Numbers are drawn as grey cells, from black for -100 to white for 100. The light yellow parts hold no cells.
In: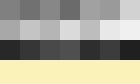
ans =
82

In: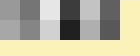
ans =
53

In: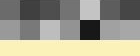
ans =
-27

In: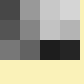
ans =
52

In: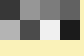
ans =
-3

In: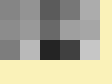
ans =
25
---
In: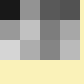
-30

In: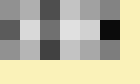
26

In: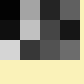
-72

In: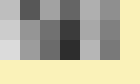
37

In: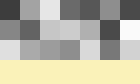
11

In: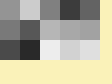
-53

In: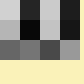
59

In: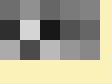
-4

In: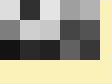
25
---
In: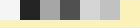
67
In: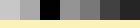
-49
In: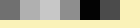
-98
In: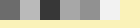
14
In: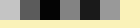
-80
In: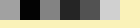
-36
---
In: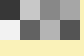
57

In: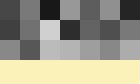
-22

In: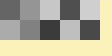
56

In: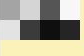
67

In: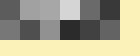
67

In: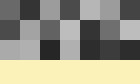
-59

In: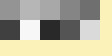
32

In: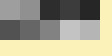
-65

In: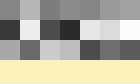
81
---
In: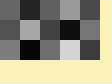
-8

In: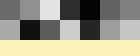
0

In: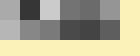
17

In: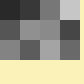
-45

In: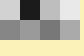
83

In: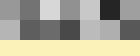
25

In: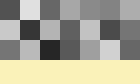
-8
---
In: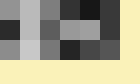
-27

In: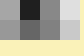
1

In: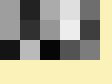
18

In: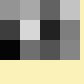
-73

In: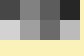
-16

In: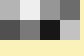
-82

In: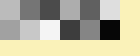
91
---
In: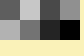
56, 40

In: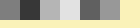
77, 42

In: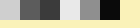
83, 62

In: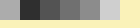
62, 35

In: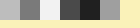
90, 48

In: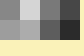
67, 35

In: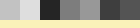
74, 52
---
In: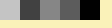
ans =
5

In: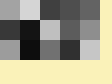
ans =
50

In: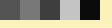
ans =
-51

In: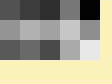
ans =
27

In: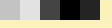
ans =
-47

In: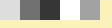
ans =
-58

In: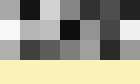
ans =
-89
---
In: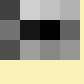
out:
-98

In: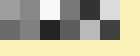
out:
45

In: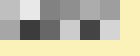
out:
-47

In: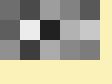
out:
40

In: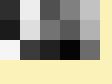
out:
-31

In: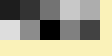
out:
0

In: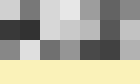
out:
-32

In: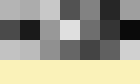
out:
-59

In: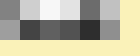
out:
-64

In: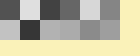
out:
9
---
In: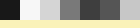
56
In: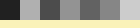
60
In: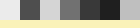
50
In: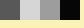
-95
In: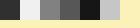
55
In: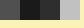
51
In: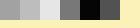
-36
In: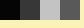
-30
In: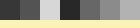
40
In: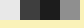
12
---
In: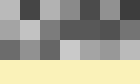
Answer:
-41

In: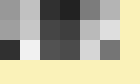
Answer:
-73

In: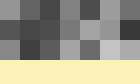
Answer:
-39

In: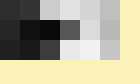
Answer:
77

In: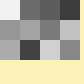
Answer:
-15

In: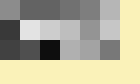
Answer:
-11

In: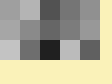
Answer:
-36

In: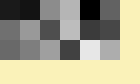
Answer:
42
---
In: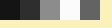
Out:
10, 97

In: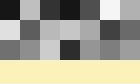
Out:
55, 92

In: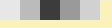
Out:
-53, 81

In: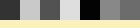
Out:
74, 74

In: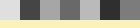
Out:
-18, 75

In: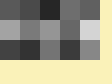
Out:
17, 66
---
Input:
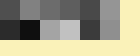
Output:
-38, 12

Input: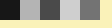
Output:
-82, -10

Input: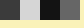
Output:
-54, -20

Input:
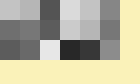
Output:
53, 10

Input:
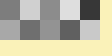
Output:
-2, 58

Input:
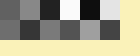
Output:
-24, -47

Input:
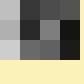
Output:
50, -79
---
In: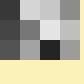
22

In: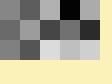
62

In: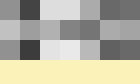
-18

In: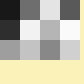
63

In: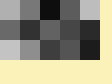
-78

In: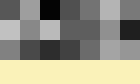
18

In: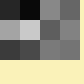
-9
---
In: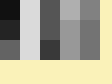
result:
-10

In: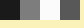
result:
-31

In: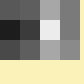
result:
8

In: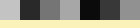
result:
14

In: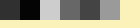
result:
21

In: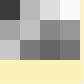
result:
-10
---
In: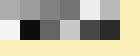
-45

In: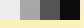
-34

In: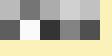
3

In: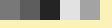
77

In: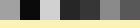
8

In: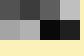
-93

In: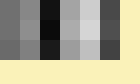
50
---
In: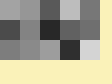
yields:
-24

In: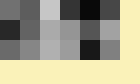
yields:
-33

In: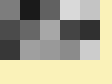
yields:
-47

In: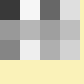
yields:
25

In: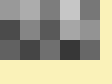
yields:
30

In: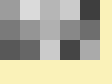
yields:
7
